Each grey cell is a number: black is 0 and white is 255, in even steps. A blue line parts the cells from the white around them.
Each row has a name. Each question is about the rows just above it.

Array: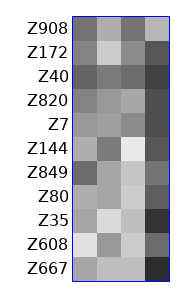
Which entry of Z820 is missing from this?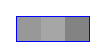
[79]
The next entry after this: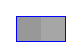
[79]
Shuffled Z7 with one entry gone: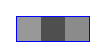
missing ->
[158]
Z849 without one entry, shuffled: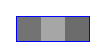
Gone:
[196]
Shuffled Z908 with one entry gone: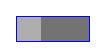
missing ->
[182]

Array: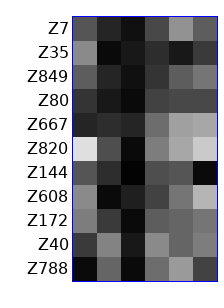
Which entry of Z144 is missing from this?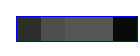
[3]
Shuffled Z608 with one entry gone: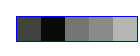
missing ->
[31]

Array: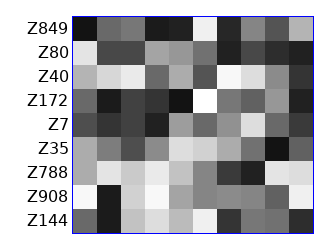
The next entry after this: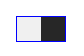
[133]
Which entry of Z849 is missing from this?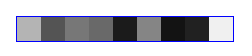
[39]
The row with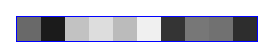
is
Z144
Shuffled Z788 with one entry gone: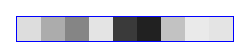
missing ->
[202]
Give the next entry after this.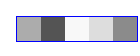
[52]
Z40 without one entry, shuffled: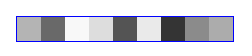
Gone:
[215]
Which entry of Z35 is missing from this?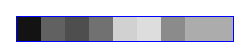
[125]

